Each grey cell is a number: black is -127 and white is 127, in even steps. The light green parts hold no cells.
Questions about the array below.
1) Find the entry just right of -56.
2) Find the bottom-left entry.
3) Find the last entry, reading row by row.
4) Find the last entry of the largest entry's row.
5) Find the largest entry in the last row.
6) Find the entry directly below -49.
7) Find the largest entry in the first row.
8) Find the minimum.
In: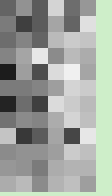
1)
103
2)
43
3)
29
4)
37
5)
63
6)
3
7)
84
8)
-99

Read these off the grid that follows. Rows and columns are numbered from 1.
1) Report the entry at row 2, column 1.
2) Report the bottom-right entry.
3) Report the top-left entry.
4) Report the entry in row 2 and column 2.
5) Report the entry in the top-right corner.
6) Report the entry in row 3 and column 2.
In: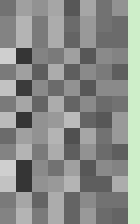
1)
3
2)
-27
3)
-13
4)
52
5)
18
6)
52

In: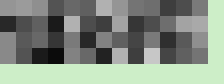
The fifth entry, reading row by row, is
-23
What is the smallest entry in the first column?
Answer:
-87
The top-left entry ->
21
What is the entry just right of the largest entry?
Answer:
-58
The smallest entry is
-116
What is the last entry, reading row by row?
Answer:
-11
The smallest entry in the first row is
-65
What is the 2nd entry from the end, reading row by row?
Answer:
-31
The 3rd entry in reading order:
15
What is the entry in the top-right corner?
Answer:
-5
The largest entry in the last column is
41
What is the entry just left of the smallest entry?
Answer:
-101
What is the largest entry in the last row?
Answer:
71
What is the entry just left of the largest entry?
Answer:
-65
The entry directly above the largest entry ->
-5
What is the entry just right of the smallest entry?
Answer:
2

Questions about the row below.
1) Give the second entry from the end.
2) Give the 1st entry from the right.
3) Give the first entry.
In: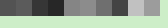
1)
65
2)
28
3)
-44

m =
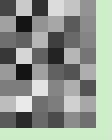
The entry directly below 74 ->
-107
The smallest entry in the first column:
-72
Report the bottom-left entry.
-37
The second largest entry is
99
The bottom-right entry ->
-16
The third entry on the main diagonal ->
54
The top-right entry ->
19
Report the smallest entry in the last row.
-85
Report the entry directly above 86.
-30
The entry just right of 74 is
-78
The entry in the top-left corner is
-58
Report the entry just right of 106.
-16
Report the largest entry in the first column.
61
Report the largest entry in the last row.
12

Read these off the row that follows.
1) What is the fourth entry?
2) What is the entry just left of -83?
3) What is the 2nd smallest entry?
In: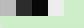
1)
109
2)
59
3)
-83

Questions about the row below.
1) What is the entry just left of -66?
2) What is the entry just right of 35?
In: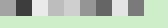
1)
35
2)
-66

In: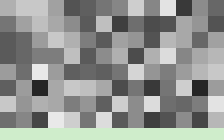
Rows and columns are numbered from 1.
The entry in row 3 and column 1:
-38
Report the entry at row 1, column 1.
48
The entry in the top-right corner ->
-24
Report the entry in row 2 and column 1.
-10
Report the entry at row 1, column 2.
71
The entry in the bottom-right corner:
55
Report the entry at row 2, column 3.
63
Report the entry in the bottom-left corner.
-17
